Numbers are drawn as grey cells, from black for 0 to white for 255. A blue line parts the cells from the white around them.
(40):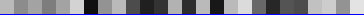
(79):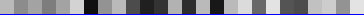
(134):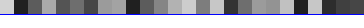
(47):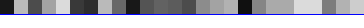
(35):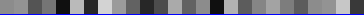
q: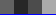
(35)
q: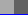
(35)
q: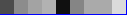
(47)
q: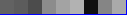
(47)
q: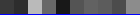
(47)
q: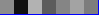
(35)

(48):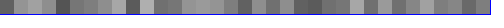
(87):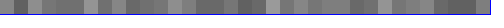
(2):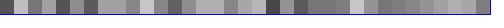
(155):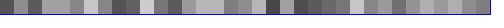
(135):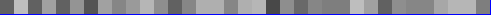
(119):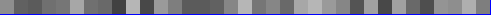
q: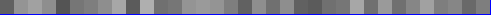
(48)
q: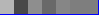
(135)
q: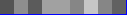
(2)
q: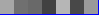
(119)
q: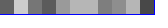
(155)

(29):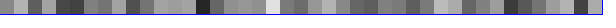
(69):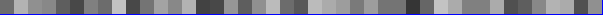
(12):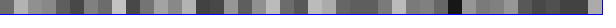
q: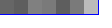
(29)
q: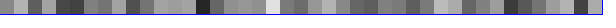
(29)
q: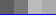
(29)

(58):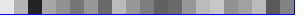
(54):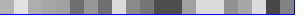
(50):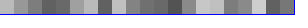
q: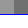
(54)
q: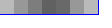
(58)
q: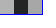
(58)

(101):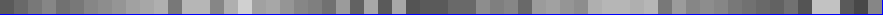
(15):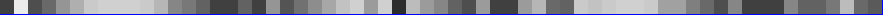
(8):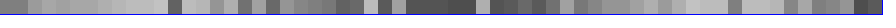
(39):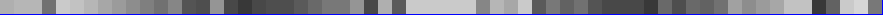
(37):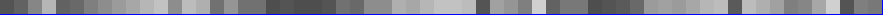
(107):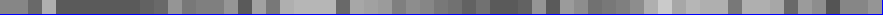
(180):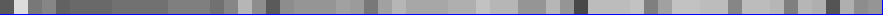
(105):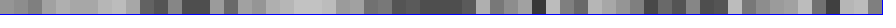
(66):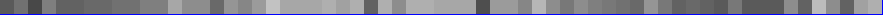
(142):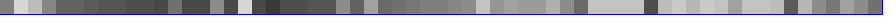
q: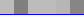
(8)
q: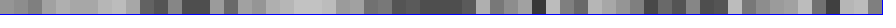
(105)
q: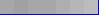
(8)
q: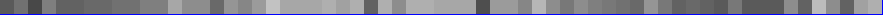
(66)
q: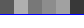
(105)
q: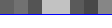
(101)

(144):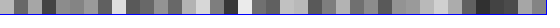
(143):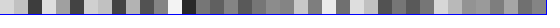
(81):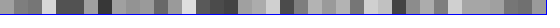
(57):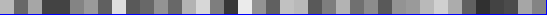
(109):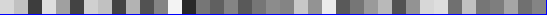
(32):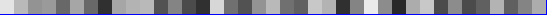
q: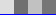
(109)
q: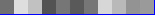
(143)
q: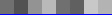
(32)
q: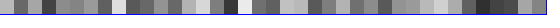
(144)
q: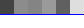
(144)
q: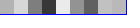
(57)
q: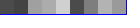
(81)

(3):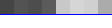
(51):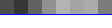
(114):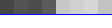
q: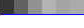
(51)
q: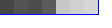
(114)
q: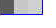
(114)

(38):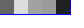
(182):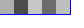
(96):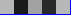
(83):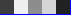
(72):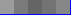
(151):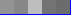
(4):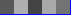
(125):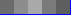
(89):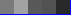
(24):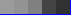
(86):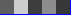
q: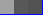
(89)
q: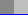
(151)

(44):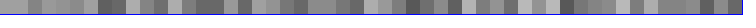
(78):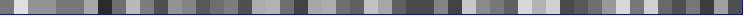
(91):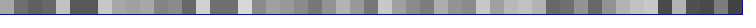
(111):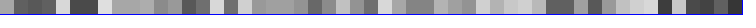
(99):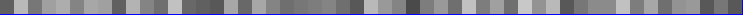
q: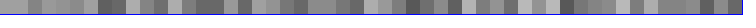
(44)
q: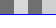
(111)
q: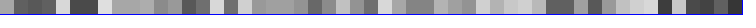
(111)
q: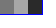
(78)
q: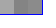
(91)
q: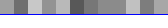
(99)

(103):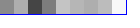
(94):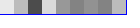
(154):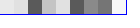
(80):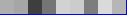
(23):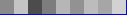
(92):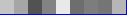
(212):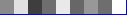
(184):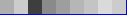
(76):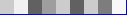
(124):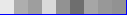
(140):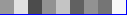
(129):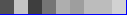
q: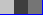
(129)
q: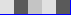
(154)
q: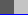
(154)

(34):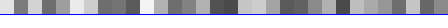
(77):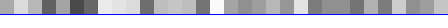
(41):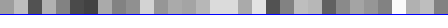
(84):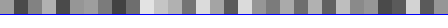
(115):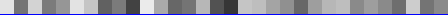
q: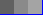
(41)
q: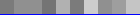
(77)
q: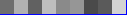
(84)
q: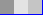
(115)
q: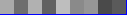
(84)

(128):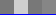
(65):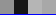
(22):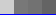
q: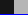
(65)
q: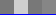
(128)
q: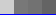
(22)

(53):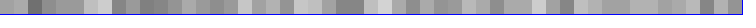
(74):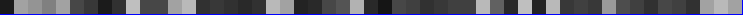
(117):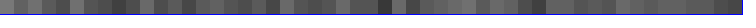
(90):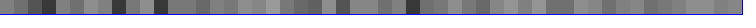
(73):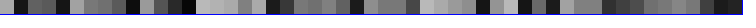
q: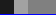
(73)
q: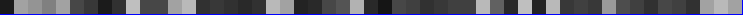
(74)
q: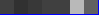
(74)
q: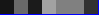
(73)
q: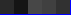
(74)

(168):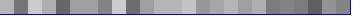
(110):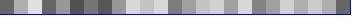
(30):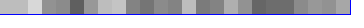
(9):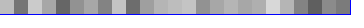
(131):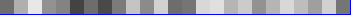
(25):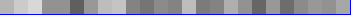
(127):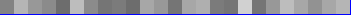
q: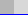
(131)
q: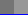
(127)
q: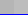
(9)
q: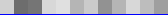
(131)
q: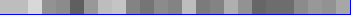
(30)
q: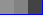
(131)
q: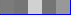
(127)

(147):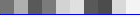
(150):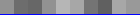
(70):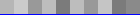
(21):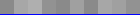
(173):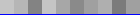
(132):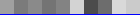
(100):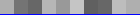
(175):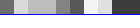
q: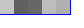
(100)
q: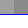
(21)
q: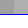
(173)
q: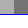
(100)
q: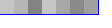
(173)
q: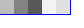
(175)
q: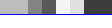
(175)

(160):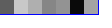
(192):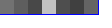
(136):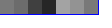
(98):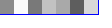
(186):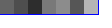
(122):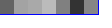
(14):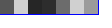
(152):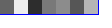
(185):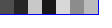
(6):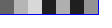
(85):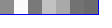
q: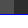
(186)
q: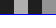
(6)

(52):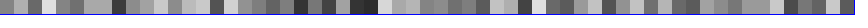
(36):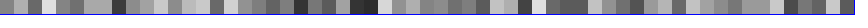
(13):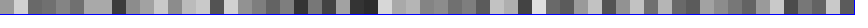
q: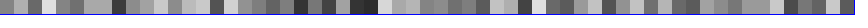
(52)

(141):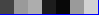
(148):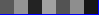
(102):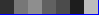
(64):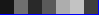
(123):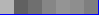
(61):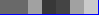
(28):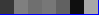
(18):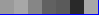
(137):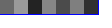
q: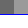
(137)
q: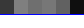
(28)
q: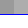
(141)

